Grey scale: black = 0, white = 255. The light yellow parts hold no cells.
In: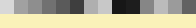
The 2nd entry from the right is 155
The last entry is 98
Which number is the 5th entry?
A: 90
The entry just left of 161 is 216

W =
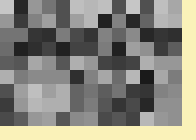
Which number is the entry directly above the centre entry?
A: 67
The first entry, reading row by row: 198
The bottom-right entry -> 144
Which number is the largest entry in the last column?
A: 175
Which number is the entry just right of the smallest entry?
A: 167
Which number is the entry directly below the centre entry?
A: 130
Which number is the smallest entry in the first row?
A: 39
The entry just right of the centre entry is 67
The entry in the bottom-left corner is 74
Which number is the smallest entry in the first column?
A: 59
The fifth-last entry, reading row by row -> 86
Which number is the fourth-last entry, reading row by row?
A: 67
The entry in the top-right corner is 167
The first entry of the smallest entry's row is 175
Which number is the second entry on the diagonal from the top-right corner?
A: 183
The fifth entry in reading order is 80
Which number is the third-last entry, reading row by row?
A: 183
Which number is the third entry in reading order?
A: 151
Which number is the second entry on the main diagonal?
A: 59
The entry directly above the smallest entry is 175
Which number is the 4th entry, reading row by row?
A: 116
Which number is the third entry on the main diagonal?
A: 53

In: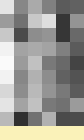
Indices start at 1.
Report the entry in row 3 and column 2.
75
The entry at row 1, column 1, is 228
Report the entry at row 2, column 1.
155
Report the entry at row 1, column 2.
135
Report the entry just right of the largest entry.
155
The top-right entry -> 97
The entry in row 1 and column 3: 170
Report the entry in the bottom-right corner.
75
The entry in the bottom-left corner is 185
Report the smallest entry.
48
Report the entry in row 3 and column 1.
200
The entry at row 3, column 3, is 141
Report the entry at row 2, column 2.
113
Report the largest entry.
250

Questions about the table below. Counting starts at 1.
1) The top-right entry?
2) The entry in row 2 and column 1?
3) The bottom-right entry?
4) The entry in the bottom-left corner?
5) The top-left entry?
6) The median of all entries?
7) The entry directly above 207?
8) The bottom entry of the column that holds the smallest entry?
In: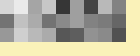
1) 130
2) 115
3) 81
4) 152
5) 214
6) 146
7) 193
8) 87

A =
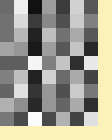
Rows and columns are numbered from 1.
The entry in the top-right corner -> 87
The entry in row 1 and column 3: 17
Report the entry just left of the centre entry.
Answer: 245
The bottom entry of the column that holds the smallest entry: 251
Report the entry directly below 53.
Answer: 40
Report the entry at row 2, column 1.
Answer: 113
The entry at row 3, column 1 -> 113
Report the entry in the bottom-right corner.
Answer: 224
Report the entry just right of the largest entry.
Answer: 74
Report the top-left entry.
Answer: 107
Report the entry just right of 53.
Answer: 150
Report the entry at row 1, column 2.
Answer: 238
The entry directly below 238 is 217
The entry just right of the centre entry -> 196
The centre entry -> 128
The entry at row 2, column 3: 59
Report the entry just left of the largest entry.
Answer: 74
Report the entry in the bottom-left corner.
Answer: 120

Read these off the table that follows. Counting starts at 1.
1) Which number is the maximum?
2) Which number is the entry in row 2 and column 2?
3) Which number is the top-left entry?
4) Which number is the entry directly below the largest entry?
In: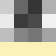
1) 241
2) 59
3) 205
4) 163

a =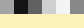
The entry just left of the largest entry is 207
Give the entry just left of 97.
20

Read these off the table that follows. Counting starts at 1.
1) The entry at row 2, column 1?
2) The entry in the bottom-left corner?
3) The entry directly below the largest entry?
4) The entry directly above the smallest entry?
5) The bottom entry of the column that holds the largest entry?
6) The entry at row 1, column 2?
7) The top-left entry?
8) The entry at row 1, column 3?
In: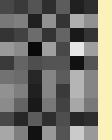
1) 120
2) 167
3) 17
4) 108
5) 202
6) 58
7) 72
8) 84
